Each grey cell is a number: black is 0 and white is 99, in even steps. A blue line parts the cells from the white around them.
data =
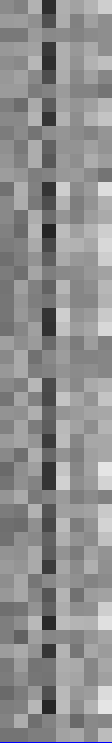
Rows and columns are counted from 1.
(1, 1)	54
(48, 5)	67
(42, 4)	53
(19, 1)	43
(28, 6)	53
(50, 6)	59
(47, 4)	21
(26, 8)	52
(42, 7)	51
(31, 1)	50
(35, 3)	51
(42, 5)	60
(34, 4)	20
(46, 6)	50
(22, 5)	64
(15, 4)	30
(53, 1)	45
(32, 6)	52
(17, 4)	14
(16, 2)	44
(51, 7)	69
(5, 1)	55
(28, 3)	71
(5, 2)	53
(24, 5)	75
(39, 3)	53
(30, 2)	56
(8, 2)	42
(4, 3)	63
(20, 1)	48
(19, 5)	66
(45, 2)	55
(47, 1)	61
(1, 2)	50
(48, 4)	46
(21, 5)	71

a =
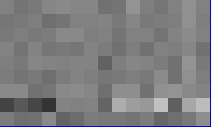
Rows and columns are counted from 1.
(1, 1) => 50
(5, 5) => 50
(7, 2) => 53
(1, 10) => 57
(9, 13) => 43
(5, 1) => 49
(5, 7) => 51
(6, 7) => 49
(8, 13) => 37
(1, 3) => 47
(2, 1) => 46
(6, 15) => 49
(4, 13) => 49
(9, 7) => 48
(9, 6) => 42
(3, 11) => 50
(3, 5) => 53
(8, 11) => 59
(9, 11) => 48
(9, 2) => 43
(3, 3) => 47
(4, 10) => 49
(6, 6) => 51
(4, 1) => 51
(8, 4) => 20
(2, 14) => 56
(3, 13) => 51
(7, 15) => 51
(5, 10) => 52
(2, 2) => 47
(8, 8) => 39

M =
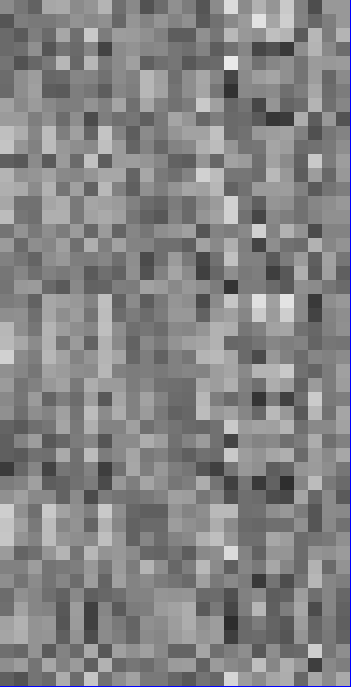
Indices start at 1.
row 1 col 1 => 54
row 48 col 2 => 61
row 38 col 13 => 61
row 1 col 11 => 32
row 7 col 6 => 49
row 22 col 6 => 59
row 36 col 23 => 40
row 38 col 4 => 73
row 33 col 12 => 50
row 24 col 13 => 53
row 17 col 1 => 45
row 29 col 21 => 25
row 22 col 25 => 59
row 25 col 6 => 60
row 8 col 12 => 50
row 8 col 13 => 44
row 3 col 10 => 60
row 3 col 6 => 43
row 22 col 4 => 65
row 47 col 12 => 53
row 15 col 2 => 44
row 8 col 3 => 60
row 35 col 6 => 44
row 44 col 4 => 51
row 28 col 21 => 61
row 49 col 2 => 32
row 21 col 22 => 56
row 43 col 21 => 38
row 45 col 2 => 69
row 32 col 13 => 44
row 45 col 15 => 56
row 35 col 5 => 38
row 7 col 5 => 35
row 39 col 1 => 77
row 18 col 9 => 63
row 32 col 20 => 53
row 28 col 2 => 45
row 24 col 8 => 74
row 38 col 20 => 43
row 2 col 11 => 51

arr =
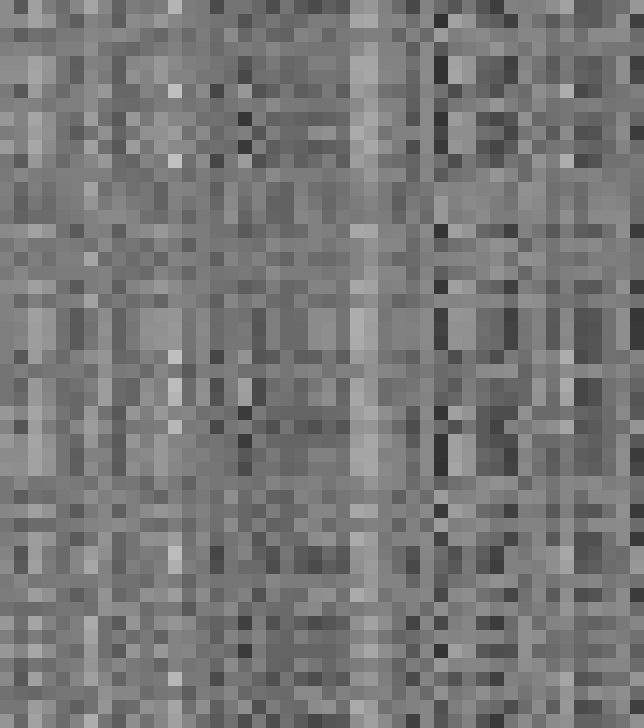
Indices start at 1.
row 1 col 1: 54
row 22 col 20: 42
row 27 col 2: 49
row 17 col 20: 46
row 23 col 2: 52
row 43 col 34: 55
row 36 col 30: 49
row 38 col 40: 45
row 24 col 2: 50
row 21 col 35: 41
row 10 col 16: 40
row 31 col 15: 48
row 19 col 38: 56
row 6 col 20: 44
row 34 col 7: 54
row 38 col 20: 38
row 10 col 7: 44
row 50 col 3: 40
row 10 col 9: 39
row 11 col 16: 43
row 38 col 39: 51
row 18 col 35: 52
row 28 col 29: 44
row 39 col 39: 52
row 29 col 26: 65
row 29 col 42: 27
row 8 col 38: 44
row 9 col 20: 38
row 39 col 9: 39
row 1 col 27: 59
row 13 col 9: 42
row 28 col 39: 58
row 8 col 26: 53
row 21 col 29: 51
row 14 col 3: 49
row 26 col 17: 47
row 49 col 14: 47
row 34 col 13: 52
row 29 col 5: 42
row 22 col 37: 43
